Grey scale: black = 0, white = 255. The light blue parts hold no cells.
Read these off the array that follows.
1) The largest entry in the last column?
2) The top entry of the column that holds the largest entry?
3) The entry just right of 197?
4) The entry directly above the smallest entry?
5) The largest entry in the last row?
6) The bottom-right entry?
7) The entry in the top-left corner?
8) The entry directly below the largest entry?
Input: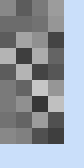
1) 191
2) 122
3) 150
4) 197
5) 135
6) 62
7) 135
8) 55

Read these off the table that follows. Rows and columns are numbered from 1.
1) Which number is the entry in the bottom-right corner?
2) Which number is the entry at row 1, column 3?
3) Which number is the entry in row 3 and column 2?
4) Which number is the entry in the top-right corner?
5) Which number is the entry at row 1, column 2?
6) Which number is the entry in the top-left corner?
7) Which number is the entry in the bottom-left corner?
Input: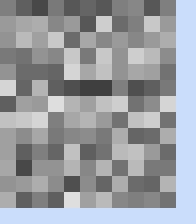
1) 114
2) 72
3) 186
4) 127
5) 95
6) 127
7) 174

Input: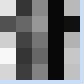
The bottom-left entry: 214
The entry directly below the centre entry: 103
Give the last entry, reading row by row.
193
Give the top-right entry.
185
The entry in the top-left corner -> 228
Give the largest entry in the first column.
248
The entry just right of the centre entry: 8

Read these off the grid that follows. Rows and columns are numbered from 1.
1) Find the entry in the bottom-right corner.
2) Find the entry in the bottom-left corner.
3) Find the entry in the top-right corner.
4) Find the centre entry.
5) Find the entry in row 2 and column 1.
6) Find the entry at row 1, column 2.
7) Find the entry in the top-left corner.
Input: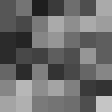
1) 197
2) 164
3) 170
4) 94
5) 86
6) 116
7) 86

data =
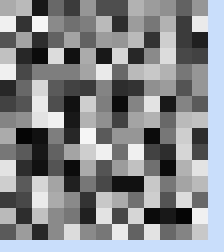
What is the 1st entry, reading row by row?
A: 171
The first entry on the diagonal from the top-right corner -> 150
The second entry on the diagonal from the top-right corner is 59
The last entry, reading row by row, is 200
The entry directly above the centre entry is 126
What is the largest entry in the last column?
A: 240
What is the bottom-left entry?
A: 90
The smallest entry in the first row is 24
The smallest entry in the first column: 39
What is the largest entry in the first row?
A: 186
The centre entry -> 144
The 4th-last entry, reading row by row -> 227
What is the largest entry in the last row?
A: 234
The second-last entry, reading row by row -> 132
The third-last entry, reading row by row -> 104
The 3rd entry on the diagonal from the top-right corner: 206

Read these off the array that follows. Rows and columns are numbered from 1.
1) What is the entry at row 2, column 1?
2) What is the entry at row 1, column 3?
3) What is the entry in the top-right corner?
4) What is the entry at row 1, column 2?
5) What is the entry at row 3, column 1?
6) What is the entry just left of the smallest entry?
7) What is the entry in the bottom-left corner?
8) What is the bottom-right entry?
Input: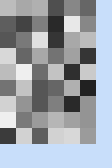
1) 94
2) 176
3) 102
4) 168
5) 86
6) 176
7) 59
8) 155

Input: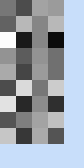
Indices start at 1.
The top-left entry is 119
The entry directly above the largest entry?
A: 98
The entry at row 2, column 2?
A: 184
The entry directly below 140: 163
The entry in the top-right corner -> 155
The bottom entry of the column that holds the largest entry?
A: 198
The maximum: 252
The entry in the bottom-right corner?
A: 84
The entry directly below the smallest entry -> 112
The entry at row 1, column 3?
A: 163
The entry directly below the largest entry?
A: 147

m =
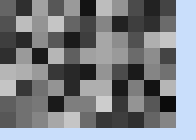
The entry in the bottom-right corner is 133
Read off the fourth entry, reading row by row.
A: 87
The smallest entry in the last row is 47
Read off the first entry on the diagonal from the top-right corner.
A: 68
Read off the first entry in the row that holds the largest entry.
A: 95
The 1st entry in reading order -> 101
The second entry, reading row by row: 47
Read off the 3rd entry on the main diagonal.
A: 141
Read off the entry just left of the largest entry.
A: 126
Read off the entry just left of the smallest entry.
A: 87
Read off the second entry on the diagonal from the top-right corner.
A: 47
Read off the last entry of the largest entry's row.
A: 11
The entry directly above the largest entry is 175
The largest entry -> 205
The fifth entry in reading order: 154
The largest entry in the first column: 197
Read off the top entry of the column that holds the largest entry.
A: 189
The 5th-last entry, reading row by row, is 55

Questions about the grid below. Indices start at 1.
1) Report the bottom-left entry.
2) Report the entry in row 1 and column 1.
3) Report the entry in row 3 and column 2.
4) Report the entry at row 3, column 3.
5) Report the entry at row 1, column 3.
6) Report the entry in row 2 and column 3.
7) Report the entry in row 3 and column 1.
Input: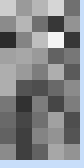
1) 139
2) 206
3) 132
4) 190
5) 182
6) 112
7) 43

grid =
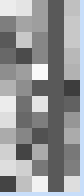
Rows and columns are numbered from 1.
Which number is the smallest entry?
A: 61
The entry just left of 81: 134
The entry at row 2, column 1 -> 126
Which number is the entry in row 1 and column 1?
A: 236
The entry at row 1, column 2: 228
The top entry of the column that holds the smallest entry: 192
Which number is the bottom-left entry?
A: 68
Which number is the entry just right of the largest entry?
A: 89
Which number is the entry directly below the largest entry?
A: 89
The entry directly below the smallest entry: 97
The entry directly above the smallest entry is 178
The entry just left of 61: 89
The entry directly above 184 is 200
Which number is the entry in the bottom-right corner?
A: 222
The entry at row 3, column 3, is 134
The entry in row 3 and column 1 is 89
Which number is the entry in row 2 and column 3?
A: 158
